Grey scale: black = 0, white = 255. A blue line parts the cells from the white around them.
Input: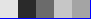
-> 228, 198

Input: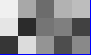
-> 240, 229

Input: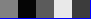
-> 233, 129

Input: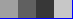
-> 199, 160

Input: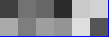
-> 222, 210

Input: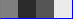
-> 235, 127
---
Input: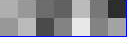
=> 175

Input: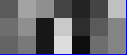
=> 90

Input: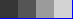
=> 54

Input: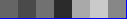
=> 101

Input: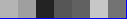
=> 180

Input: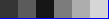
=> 53

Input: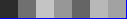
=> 44

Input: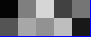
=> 4
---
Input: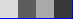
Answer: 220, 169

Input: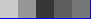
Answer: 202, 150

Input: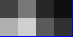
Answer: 207, 176

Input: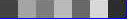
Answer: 215, 186

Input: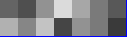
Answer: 219, 195

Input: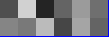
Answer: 209, 187

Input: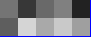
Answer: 213, 201

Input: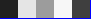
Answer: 247, 229
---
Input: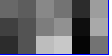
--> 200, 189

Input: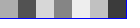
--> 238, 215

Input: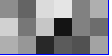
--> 229, 219

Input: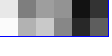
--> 251, 232

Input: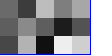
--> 238, 207

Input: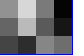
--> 215, 186

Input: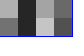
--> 197, 176
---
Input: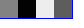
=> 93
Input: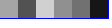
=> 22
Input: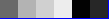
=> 39
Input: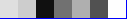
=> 254
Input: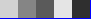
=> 47
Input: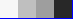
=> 40
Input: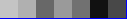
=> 72
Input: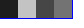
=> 115
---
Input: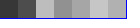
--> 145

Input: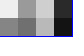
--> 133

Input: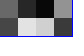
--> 70

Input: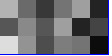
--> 77

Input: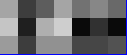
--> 145

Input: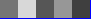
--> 216

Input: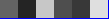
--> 199

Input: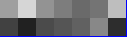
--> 85
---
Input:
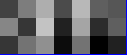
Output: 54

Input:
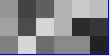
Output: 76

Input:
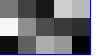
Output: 142

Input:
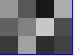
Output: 130

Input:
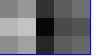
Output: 194

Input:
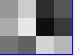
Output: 231

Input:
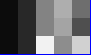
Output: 40

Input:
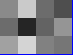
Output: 37
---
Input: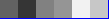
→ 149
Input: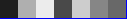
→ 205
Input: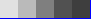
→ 127
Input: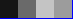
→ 106
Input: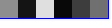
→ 8
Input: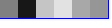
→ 226
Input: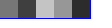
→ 196
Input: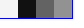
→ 17
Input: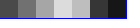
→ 190
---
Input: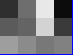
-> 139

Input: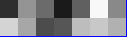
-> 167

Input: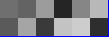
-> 165

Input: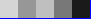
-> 151

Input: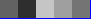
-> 46

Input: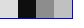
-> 14

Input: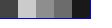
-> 203
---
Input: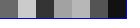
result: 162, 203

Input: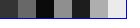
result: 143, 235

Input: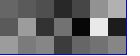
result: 114, 233

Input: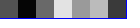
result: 227, 227

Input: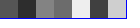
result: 108, 238

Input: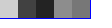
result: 35, 207

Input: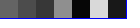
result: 143, 217
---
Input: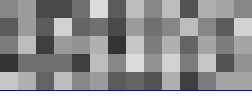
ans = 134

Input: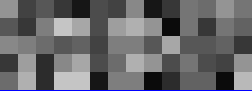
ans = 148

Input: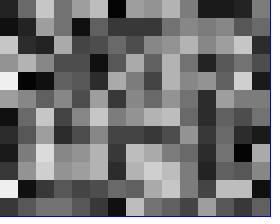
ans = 35

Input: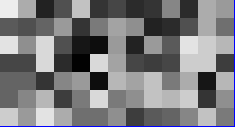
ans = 237

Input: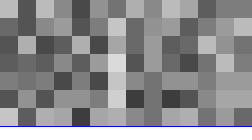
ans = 187

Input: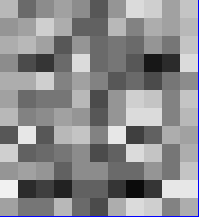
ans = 184

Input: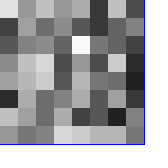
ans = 225
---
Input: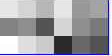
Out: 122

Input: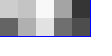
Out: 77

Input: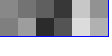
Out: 177

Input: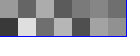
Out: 145

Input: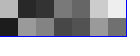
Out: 112

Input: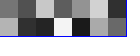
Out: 105

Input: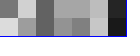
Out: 25

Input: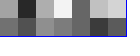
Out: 91

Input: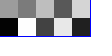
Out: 32

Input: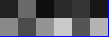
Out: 179
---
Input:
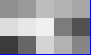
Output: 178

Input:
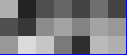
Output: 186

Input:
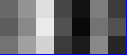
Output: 137

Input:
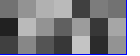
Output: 43

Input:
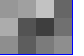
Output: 123

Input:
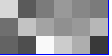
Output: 174

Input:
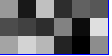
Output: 0

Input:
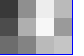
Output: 186
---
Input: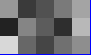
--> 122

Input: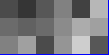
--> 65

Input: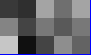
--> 111

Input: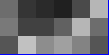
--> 74

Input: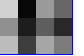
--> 154

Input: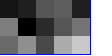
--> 94

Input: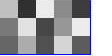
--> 139

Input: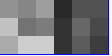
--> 82

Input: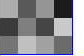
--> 149
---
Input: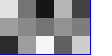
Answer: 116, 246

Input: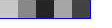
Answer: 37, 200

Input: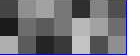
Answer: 119, 195

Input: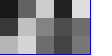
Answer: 131, 222

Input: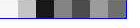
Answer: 132, 246

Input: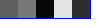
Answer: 7, 228
